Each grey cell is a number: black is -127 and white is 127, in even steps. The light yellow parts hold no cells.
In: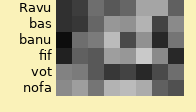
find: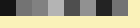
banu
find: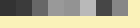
bas

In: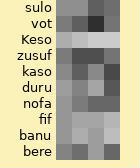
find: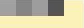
duru
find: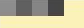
kaso
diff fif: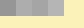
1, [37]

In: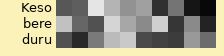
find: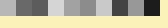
bere
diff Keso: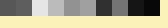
3, [52]
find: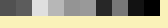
Keso

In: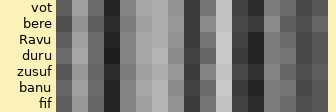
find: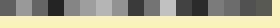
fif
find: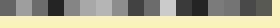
banu
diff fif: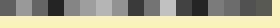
12, [-83]
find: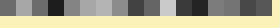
duru

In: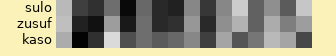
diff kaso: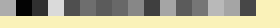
11, [-42]
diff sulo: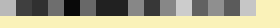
6, [-86]
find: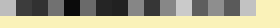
sulo
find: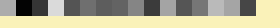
kaso
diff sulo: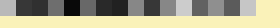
1, [-64]
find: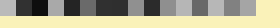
zusuf

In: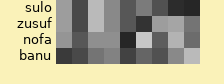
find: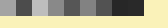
sulo
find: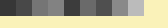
banu
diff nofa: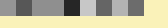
6, [-34]
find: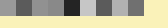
nofa
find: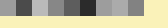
zusuf

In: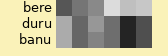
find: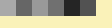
duru
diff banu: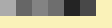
5, [-48]
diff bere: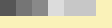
4, [63]
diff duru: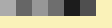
4, [-91]
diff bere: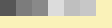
1, [-10]
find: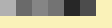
banu
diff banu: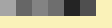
0, [43]

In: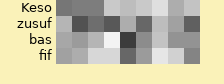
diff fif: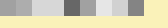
5, [27]
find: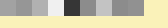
bas

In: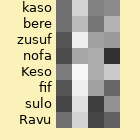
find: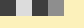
sulo
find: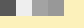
zusuf
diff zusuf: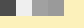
0, [-43]

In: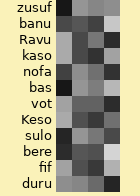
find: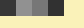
nofa
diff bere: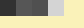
0, [-83]
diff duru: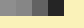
2, [-21]

